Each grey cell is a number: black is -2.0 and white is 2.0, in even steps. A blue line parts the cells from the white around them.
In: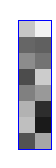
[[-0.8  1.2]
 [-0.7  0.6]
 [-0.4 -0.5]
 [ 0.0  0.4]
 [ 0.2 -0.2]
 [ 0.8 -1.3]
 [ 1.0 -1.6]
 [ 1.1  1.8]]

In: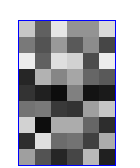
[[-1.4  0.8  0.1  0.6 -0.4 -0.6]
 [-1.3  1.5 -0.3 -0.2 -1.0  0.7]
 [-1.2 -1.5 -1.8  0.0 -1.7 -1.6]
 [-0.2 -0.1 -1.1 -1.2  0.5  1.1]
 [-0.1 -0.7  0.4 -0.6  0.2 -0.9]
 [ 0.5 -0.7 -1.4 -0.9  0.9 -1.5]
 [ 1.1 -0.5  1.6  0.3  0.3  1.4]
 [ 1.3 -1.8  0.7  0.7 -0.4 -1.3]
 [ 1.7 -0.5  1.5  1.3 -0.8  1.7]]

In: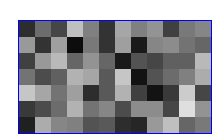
[[-1.5  0.7  0.1  0.0 -0.7 -0.6 -1.3 -1.4  0.4  1.0 -0.4 -0.1]
 [-1.3 -0.3 -0.9  1.0  0.0 -1.2  0.6  0.0  0.3 -1.0 -0.1  0.1]
 [-1.1 -0.8 -0.3  0.8 -0.2  0.1 -0.8  0.2  0.2 -0.9  1.5  0.3]
 [-1.0  0.4  0.9 -0.4  0.3 -0.4 -1.6 -0.7 -0.9 -0.5 -0.5  0.9]
 [-0.2 -0.8 -0.5  0.8  0.6 -0.6  1.1 -1.7 -0.7 -0.3  0.0  0.7]
 [ 0.4 -1.2  0.5 -1.8 -0.1 -1.2  0.5 -1.6  0.1  0.2 -0.2 -0.4]
 [ 1.1  0.6 -0.2  0.5 -1.3 -0.6  0.8 -1.0 -1.7 -1.1  1.2 -0.9]]

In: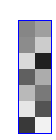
[[-1.1  1.8]
 [-0.5  0.7]
 [ 0.1  0.5]
 [ 0.2  1.2]
 [ 0.9 -0.1]
 [ 1.4 -1.5]
 [ 1.6 -0.7]]

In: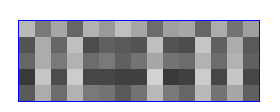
[[-1.1  1.1 -0.8  1.2 -0.9 -0.9 -1.0 -1.0  1.3 -1.1 -1.0  1.2 -0.9  1.1
  -0.9]
 [-0.7  0.7 -0.4  1.0 -0.8 -0.5 -0.6 -0.7  1.0 -0.7 -0.8  1.1 -0.5  0.7
  -0.6]
 [-0.6  0.7 -0.3  0.8 -0.1 -0.2 -0.6 -0.2  0.9 -0.1 -0.4  0.9 -0.2  0.6
  -0.5]
 [-0.4  0.7 -0.1  0.8 -0.3 -0.1 -0.5 -0.2  0.6 -0.2 -0.3  0.8 -0.3  0.8
  -0.5]
 [ 0.9 -0.1  0.6 -0.4  0.8  0.4  1.0  0.6 -0.3  0.5  0.6 -0.4  0.7 -0.2
   0.5]]

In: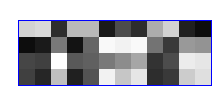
[[-1.8 -1.6 -0.1 -1.7 -0.4  1.9  1.8  1.9 -0.2 -1.1  0.4  0.3]
 [-1.0 -1.4  1.0 -1.5 -0.7  1.8  1.1  1.6 -1.3 -1.1  1.2  1.5]
 [-0.9 -1.0  2.0 -0.6 -0.5 -0.1  0.2  0.6 -1.2 -0.8  1.7  1.6]
 [ 1.3  1.4 -1.3  0.9  0.9 -1.6 -0.8 -1.3  0.7  1.3 -1.5 -1.8]]

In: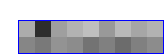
[[ 0.1 -0.1  0.3  0.2 -0.2  0.0 -0.3  0.0  0.2]
 [ 0.7 -1.3  0.5  0.8  1.0  0.4  0.9  0.6  0.8]]

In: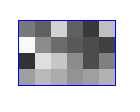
[[-1.2  1.5  1.1  0.2 -0.8  0.0]
 [-0.1 -0.5  1.3 -0.5 -1.1  1.0]
 [ 0.5  0.9  0.7  0.3  0.5  0.8]
 [ 1.9  0.2 -0.3 -0.6 -0.8 -1.0]]
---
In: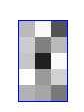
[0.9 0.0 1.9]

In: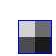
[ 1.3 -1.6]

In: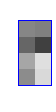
[ 0.1 -1.0]

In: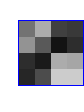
[-0.2 -0.6  0.7  1.2]

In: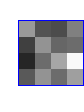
[0.4 0.3 0.6 0.5]

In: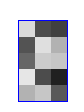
[1.4 1.5 1.1]

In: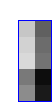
[ 1.1 -0.3]
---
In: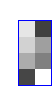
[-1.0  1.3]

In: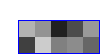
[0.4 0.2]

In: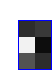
[-1.1  1.8]

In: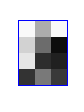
[ 1.9 -0.3  1.6]

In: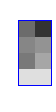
[-1.2  0.1]

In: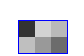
[0.9 0.4]

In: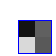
[-0.5  1.4]

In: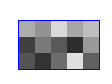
[ 1.0 -1.3 -0.3]
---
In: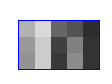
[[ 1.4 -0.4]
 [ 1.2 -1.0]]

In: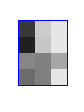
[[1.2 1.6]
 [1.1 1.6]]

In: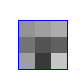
[[ 0.5  0.7]
 [-0.7 -0.5]]

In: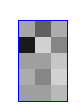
[[-0.5  0.7]
 [ 1.3  0.1]]

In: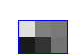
[[ 0.0 -0.1]
 [-1.2 -0.2]]

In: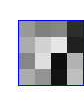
[[0.0 0.1]
 [1.3 1.6]]
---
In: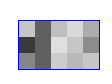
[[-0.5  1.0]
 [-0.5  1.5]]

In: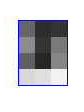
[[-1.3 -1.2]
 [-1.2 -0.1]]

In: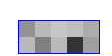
[[0.9 1.1]
 [0.0 0.9]]

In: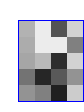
[[ 1.7 -0.7]
 [ 1.7  1.7]]

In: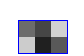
[[-0.9  1.3]
 [-1.5 -0.6]]

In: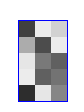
[[ 1.7  1.3]
 [-0.8  1.7]]

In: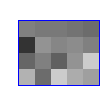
[[-0.1 -0.1]
 [ 0.3  0.1]]
